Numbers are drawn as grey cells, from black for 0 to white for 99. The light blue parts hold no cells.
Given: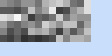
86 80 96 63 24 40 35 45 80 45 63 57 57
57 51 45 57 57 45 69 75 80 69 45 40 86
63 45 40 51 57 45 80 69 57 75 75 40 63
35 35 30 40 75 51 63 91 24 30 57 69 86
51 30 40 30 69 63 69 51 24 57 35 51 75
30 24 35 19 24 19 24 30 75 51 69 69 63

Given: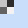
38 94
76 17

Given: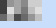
24 86 64 47 74 86
41 69 29 41 58 74
24 58 64 53 80 80

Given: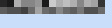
36 31 31 25 41 63 41 36 52 41 36 46 31 31 41
15 10 68 52 52 58 10 79 68 74 68 52 68 63 20

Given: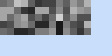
64 64 42 21 15 64 64 31 54 31 69 59 54
42 48 75 69 37 21 26 26 48 37 59 48 69
64 42 54 64 31 42 26 42 81 37 54 31 31
42 37 15 15 21 48 48 59 10 54 37 21 42
26 31 54 59 42 15 15 48 10 48 31 26 69

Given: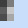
36 77
30 65
24 48

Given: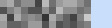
60 66 44 55 55 26 72 44 60 66 66 55 44
32 50 60 44 32 32 55 38 72 55 55 44 50
60 38 38 44 60 60 32 60 32 38 32 44 50
66 26 66 50 55 50 20 66 50 38 26 50 78

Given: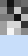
62 95 72 52
62 83 83 19
47 47 7 72
57 19 78 24
41 7 35 41

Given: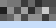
12 56 29 62 18 46 78 34
51 46 46 23 40 18 29 29
34 40 62 29 56 56 23 46
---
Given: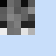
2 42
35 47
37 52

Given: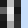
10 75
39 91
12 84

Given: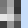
46 64
49 70
89 84

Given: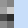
58 51
63 79
29 17

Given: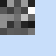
11 60
34 25
55 53

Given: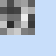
59 30
31 24
57 43
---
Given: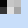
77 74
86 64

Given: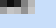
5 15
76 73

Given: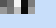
43 95
46 74

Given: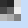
14 84
40 92

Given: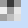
22 59
61 90

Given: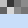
21 44
83 54

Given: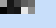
9 23
10 8

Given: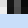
8 32
7 30
